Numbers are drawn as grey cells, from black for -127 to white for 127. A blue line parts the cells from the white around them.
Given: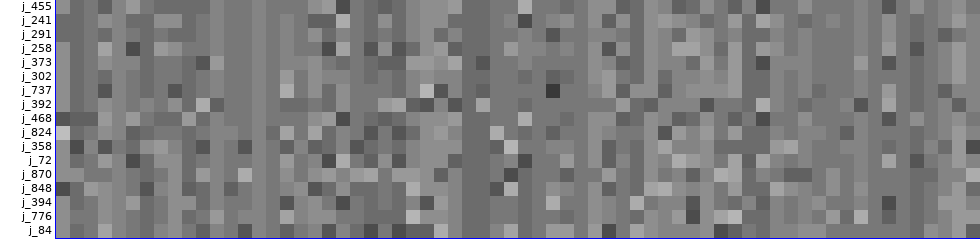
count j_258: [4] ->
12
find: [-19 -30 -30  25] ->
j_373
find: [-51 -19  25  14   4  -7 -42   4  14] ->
j_848

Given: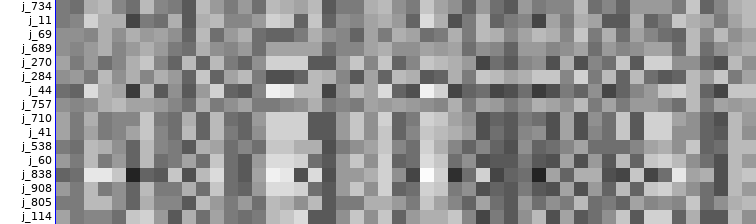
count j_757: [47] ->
5
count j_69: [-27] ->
5
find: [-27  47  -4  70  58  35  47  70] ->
j_284
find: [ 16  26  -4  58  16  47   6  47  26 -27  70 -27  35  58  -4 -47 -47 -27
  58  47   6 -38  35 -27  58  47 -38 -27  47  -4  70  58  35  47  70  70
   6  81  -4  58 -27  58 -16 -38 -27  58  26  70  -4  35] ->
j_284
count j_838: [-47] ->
5

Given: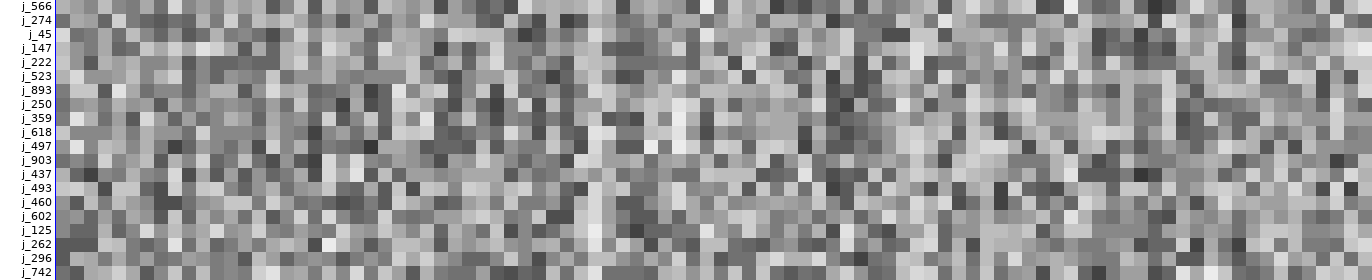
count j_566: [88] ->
5
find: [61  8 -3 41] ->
j_566
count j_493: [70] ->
15
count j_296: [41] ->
7
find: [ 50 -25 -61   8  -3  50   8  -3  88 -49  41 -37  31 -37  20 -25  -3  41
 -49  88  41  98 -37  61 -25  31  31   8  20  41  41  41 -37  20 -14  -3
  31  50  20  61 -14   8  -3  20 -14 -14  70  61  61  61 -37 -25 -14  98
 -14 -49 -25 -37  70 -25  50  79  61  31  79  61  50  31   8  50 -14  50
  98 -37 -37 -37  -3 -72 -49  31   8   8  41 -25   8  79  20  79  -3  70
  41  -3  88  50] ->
j_437
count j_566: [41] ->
8

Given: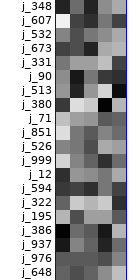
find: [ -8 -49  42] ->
j_526
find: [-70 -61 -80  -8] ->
j_594

